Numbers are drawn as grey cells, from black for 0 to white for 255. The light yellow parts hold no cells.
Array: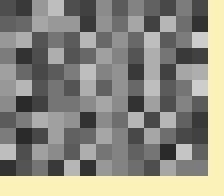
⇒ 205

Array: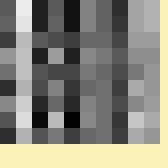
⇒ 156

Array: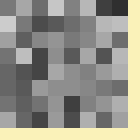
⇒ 109

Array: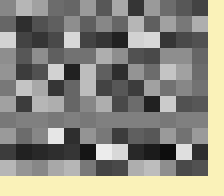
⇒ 81

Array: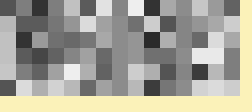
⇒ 168

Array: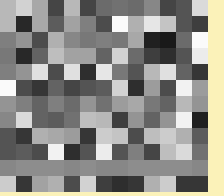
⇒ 250

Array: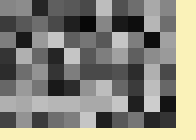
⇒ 161
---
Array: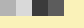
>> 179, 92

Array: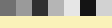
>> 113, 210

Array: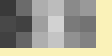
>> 57, 130

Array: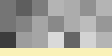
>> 117, 180

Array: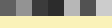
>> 97, 204

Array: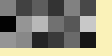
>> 129, 22

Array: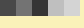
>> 73, 212

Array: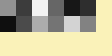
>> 146, 130

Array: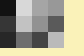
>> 18, 186

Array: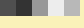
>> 79, 184
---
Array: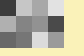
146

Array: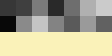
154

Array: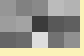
88

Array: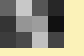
157

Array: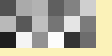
229

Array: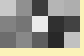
48

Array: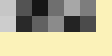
35

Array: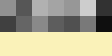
121
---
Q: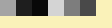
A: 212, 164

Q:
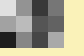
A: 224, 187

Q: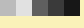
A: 225, 187

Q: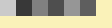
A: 202, 150

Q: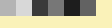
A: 216, 180

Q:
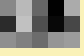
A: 193, 185

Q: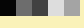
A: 221, 164

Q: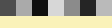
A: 215, 186

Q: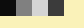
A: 212, 128
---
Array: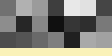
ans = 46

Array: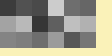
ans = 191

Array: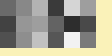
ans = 45

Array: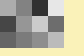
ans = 203

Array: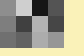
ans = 179

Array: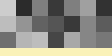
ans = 134

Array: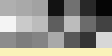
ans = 107

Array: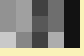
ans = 110
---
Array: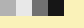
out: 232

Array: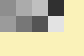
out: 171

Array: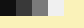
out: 57

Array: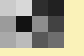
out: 216

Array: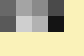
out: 164

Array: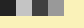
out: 196

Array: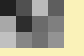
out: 80

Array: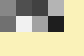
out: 79
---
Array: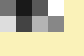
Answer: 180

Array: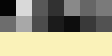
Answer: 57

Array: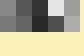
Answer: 79

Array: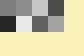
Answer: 97

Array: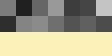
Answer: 95

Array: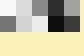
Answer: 14

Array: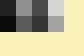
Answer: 53
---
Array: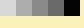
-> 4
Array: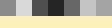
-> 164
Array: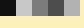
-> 178
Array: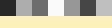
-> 191
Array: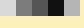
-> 180
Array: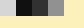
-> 144
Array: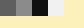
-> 240
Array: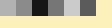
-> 90
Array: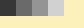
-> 209
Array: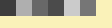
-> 118
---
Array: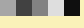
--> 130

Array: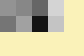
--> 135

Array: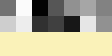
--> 145

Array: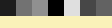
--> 223

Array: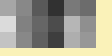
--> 49

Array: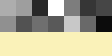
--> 125

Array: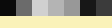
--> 152
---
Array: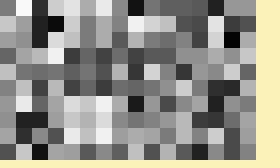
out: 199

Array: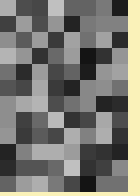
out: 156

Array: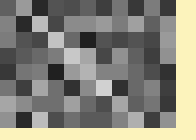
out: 41

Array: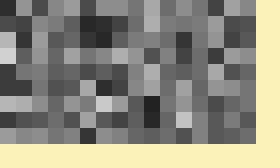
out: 135

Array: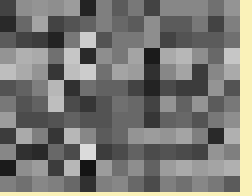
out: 112

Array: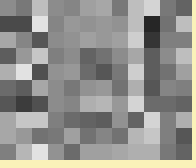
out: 182
